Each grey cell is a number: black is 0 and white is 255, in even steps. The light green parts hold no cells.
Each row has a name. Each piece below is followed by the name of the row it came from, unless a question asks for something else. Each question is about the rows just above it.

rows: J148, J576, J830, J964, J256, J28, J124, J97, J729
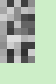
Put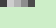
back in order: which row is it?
J830
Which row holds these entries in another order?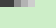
J124
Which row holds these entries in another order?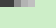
J148
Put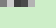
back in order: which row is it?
J729
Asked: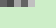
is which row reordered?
J964

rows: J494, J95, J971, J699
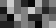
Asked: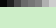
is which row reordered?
J494
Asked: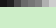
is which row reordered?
J95
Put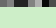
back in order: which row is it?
J971
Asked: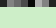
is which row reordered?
J971

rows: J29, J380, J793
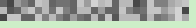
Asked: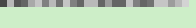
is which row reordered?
J380
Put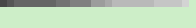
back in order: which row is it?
J793
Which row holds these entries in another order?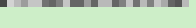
J380
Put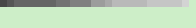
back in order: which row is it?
J380
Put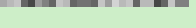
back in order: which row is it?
J29

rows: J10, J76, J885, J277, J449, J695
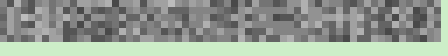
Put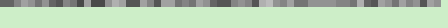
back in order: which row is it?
J885
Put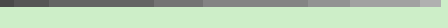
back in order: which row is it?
J76
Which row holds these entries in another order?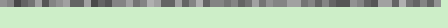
J695
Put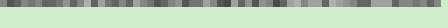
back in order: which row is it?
J695

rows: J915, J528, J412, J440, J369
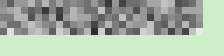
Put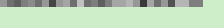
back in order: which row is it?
J412
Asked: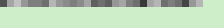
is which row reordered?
J915
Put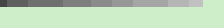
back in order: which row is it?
J440
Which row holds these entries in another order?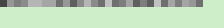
J440
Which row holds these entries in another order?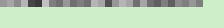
J915
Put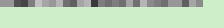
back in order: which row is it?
J528

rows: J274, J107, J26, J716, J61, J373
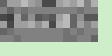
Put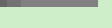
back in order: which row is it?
J107
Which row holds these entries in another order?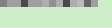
J716
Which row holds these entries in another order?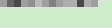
J716
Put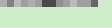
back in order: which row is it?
J274
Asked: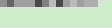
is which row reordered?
J274
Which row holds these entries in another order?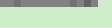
J107
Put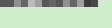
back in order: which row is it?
J26

